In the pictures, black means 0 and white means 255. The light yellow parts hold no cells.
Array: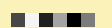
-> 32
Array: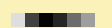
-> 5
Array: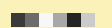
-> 247
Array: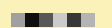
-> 88
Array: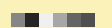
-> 240
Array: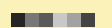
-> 90
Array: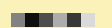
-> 77
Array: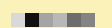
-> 164
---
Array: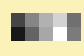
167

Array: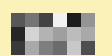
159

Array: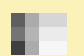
180

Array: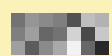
211

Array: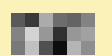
48

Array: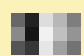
241

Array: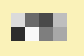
249

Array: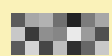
234

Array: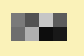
176
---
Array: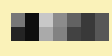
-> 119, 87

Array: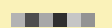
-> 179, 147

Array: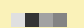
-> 224, 132

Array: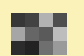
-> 55, 154

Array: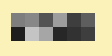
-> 126, 62

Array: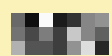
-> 105, 39

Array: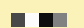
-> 72, 129
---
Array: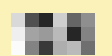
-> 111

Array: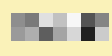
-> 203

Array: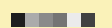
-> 65

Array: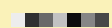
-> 72

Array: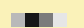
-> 230

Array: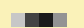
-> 147

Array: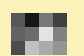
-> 148

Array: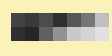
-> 224

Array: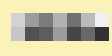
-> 50

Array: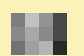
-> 41
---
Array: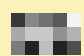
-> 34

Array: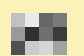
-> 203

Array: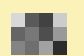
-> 111

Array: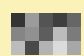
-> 73

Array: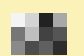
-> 76

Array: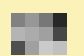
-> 160

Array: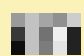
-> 194

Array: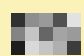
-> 217
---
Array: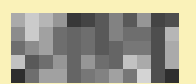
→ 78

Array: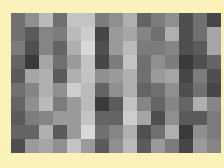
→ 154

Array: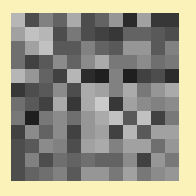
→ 139

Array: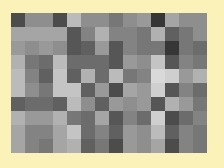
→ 131

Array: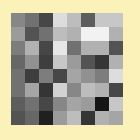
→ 177

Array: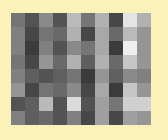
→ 159
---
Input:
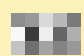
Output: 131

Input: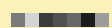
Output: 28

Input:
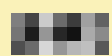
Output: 191

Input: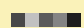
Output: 132

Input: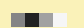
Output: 161

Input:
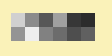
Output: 78

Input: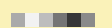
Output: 55

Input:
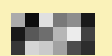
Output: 76
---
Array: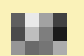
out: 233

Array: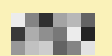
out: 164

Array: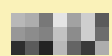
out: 162

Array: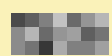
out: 106

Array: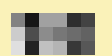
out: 161

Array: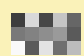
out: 71

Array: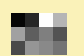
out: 39

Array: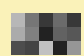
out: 56

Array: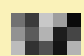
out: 200
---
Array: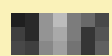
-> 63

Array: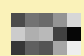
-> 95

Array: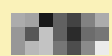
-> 184

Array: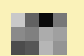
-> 86

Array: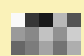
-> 124

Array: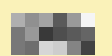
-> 110

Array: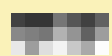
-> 157
